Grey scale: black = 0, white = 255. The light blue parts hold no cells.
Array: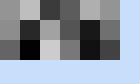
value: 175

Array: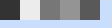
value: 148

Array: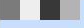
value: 56

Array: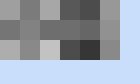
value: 76

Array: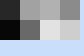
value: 177

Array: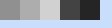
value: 67
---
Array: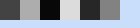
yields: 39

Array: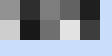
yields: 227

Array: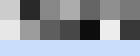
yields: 237

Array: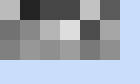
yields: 121

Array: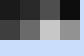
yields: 199

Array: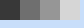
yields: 150
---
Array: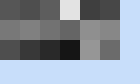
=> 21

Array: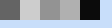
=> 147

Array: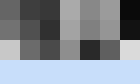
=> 41

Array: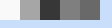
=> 55

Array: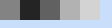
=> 97

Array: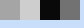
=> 206

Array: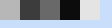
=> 105

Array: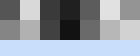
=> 106
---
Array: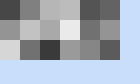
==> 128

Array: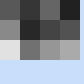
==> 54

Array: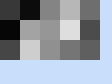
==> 12

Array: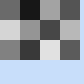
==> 23

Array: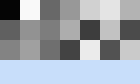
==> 249

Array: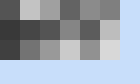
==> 195

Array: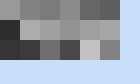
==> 131
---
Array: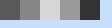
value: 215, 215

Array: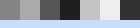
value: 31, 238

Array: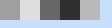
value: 103, 222

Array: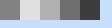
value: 176, 224

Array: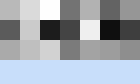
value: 68, 254

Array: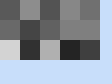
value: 97, 211

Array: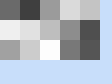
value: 190, 253

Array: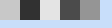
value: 228, 228

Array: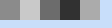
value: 108, 201

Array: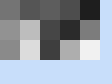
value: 70, 241
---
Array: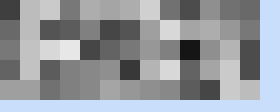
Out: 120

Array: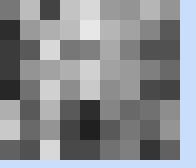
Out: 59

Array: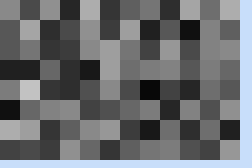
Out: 87

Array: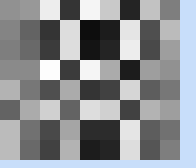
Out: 126

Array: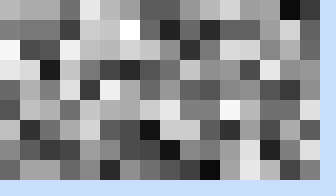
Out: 247
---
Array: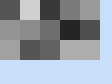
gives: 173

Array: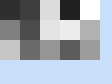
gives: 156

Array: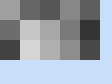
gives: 73

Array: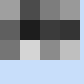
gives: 191

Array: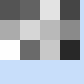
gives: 40

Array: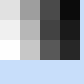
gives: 39

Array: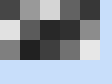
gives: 231
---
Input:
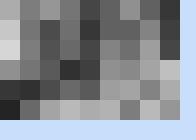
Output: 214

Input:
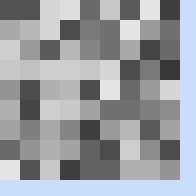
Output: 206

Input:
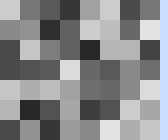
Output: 74

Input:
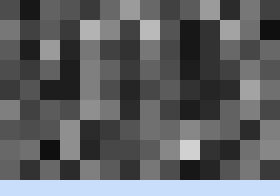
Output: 91

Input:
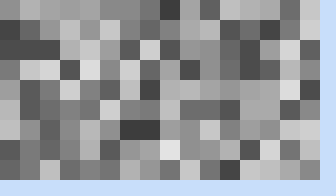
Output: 76

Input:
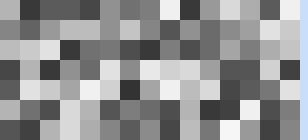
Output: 188

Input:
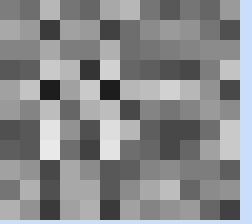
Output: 132
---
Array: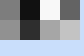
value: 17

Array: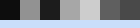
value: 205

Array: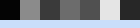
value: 80

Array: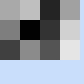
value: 191

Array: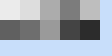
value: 172

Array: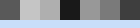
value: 152

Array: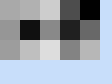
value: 205
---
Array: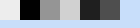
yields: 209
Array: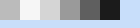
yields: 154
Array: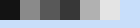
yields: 55
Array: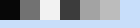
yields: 60
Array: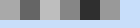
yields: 134
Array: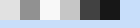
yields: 198
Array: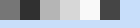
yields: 215
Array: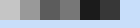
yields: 119
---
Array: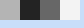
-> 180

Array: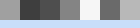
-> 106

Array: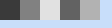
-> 129

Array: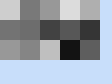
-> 66

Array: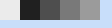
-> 121

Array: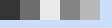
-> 133

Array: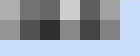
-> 81

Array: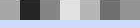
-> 134

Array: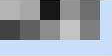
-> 96
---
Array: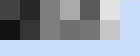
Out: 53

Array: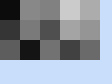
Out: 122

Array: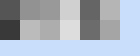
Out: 187

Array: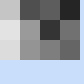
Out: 154

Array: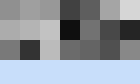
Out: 180

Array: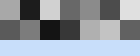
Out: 124

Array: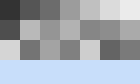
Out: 185

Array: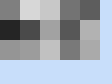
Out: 74

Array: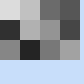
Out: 177

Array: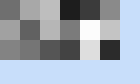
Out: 97
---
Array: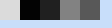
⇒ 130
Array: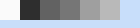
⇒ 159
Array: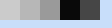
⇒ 9
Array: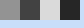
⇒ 218
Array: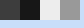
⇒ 237
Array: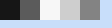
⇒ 206
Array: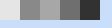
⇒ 111
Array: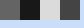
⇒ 219
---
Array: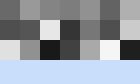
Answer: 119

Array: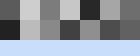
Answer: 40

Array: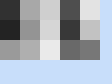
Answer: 214

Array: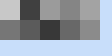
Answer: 155

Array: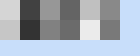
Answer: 100

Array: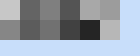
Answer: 84

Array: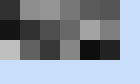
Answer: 104

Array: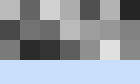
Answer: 158

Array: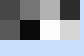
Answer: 117
